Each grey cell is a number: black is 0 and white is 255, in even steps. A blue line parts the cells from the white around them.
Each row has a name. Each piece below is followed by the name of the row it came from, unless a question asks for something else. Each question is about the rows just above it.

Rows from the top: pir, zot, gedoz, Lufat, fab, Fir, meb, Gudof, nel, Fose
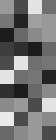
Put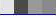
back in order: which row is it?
Gudof
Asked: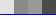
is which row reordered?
Gudof

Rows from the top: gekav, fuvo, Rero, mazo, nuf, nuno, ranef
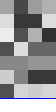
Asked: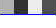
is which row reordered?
Rero
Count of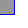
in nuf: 2
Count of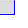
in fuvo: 2
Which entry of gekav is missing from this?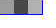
[164]
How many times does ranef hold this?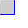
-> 1

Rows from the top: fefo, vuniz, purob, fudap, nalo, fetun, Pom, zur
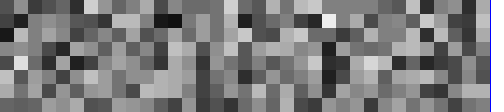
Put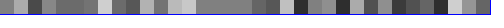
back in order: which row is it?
fefo
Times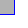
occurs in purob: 2
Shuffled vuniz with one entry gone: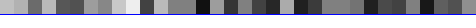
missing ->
[121]
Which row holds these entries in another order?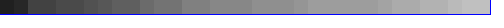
fudap

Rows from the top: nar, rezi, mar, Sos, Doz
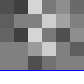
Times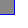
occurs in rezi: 0
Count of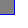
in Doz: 4
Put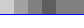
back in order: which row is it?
rezi
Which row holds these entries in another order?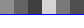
mar
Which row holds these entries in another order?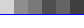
mar

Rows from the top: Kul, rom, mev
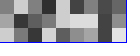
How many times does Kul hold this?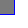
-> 0
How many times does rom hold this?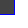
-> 1
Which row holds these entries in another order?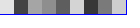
mev
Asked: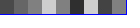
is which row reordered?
Kul
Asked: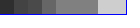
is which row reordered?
Kul
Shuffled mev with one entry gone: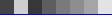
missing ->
[212]

